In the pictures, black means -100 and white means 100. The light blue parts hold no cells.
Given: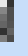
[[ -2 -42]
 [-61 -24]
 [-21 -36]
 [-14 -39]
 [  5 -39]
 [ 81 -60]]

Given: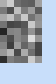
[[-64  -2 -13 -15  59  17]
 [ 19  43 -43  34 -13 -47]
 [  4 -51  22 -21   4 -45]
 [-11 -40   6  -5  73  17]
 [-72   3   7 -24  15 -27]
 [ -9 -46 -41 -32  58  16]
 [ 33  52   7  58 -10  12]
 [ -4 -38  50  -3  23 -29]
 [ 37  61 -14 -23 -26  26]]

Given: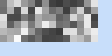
[[ 19  41  96 -13 -30 -13 -47 -45 -42 -29  55  47  21  78]
 [ 44  34  31  88  18 -20 -39 -47 -55  72  76  16  64  85]
 [ 65 -25  12  54  -4  38  86  54 -13  -7 -32   9  83 -38]
 [ 75 -42 -43  -4 -28  35  17  19 -25 -13  68  28  83 -48]
 [-13  37 -38  69 -46  81  27 -16  -3 -51   0  62 -29  27]
 [ -8  49  71  21   1 -43  11 -49 -56 -40 -50 -40  17  78]]

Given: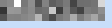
[[-34   2   1   6  11  43 -16 -40  -5   3  34  -3  14  30   2]
 [-58  19  18   0   9 -16 -12  57 -52   0 -31 -47  -3  -7  11]
 [  3   9 100  -6  11 -37   2 -26 -18  -5 -46 -14 -13  -9  69]]

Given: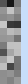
[[ 12   2  20]
 [ 11  16  -2]
 [ 50 -45 -10]
 [ 29  56  -8]
 [-36  30  50]
 [ -3  51  52]
 [ 18  20  -9]
 [ 22  47  38]
 [ 55 -55 -59]
 [  8  14  -1]
 [ 17  53  15]
 [-34 -82  -4]]

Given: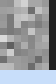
[[ 47  45  23  20 -15  25  34 -75]
 [-12  21  22  18  12 -15  17 -75]
 [ 30  61   2   7  14  20  13 -75]
 [  7 -25   9  35   7  28  30 -75]
 [ 70  41  24  15   6  23  40 -75]
 [  2  -5   2  12  54  20  20 -75]
 [ 21  -4  47   4  11  -1  13 -75]
 [ 18  -4  50  55  43   9  24 -75]
 [ 25  27  35  40 -13  51  33 -75]
 [ 15  13  50  65  30  30  19 -75]]

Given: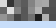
[[ 16  -4 -47 -31 -11 -77  37 -41]
 [-19  75   0 -32  10  41 -39 -39]
 [ 70 -59 -15 -29   3  29  32 -36]]
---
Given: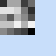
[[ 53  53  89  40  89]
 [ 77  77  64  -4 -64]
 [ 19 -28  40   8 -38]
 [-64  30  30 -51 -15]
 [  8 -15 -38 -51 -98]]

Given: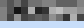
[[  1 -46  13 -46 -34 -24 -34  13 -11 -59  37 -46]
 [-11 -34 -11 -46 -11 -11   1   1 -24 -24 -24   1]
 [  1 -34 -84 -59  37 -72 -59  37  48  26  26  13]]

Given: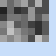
[[ 28   6  28   6 -40  51   6]
 [ -7  51  18  -7 -18 -62 -30]
 [ 18 -18   6  28 -30  39 -40]
 [-50  -7  -7 -18  18 -30   6]
 [  6  39 -30 -18 -50 -62 -30]
 [-73 -18 -62 -50  18 -40 -40]]

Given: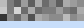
[[ 57  -3  67 -15  34 -15  -3  -3  22  -3 -15  34]
 [-59   9 -15  22 -36  34  22   9   9  47   9  22]
 [ 47  -3 -26  22 -26  34 -15   9 -26  34  22   9]]

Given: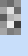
[[-28  42  53]
 [ -3 -16  18]
 [ 30  -3   8]
 [ 30  76 -16]
 [ 18  86 -53]]

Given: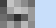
[[-27  31  54  44  21]
 [-50  54  31   9 -15]
 [ -2  31  -2  44   9]
 [-15 -27 -63 -27  21]]

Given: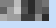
[[-23  23  58 -33 -66 -23 -33]
 [  0   0  47 -43 -66 -23 -10]
 [ 36  23  23 -53 -53  10 -66]]

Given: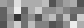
[[-23  25  85 -23  35  61  12  12  25   2 -11 -11]
 [ 25  12  74  35  35  35  48 -35   2  25  35 -35]
 [-35  25  61 -11  48   2   2 -35 -23  12  85  35]
 [-23  12 -59 -11  12 -35  25  48 -11  48 -23  61]]

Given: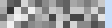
[[-13  57  88  78 -13  31  44 -46  57  44 -46 -46  44 -13  78]
 [ 31 -59  78  -3  88  44  -3  57  44 -24  57  57  19  67  -3]
 [ 44  88  19 -24   8  19   8  -3  67 -36  67   8   8 -36 -13]
 [ 44 -24 -36  67  19 -24   8  31 -13 -24  31  19  -3  19  57]]
